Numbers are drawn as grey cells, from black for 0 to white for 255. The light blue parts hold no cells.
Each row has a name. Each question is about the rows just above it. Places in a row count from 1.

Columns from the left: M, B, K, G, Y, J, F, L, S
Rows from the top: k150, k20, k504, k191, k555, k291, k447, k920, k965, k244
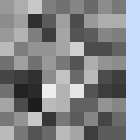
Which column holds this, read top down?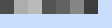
F
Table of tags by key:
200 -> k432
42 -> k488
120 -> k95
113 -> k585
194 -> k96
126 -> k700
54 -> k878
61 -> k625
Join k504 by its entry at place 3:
k700
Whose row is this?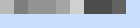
k191
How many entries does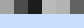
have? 6

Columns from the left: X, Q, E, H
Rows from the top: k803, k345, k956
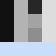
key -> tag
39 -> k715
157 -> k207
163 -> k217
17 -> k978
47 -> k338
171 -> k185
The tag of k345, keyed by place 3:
k217
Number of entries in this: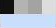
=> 4
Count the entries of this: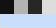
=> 4

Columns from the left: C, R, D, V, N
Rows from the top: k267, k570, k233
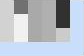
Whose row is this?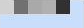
k267
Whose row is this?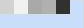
k570
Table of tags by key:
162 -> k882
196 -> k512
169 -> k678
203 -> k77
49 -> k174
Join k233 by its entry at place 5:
k77
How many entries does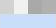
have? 4

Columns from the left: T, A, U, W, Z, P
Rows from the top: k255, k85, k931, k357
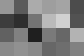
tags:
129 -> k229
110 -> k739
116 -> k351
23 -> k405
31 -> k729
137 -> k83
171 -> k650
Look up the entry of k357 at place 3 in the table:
k83
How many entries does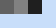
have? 3
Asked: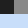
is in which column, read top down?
U
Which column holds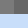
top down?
W
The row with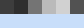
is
k85

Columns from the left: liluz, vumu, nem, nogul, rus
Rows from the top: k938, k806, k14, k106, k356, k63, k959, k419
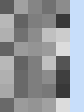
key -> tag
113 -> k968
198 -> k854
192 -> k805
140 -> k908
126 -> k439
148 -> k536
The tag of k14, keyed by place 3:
k908
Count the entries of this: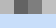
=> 4
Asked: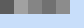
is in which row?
k938
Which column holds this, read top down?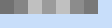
nogul

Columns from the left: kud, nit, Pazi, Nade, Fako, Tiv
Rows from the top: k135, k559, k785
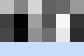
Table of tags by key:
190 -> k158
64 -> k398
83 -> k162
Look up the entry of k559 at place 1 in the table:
k398
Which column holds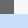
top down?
Fako

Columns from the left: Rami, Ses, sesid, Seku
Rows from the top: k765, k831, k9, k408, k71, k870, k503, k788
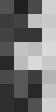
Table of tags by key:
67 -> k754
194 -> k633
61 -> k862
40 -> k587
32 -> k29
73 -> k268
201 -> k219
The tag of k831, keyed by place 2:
k754
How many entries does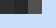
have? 3
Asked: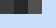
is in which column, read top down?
sesid
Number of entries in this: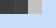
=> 3
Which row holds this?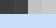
k831
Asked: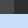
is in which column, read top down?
Rami
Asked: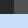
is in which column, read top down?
sesid

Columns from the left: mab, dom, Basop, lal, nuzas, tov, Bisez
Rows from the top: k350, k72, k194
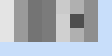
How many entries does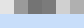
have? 6
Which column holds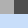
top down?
tov

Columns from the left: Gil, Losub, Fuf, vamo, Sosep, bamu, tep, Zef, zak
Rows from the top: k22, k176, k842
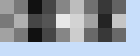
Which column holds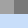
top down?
Gil
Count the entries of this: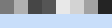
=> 8
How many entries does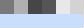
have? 6
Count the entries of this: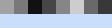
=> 8

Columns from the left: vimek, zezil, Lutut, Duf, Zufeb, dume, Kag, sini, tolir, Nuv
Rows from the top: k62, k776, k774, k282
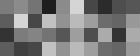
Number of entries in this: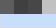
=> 4
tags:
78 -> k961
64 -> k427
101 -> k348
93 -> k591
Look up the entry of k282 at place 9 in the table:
k348
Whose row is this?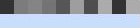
k774
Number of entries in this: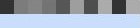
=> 10

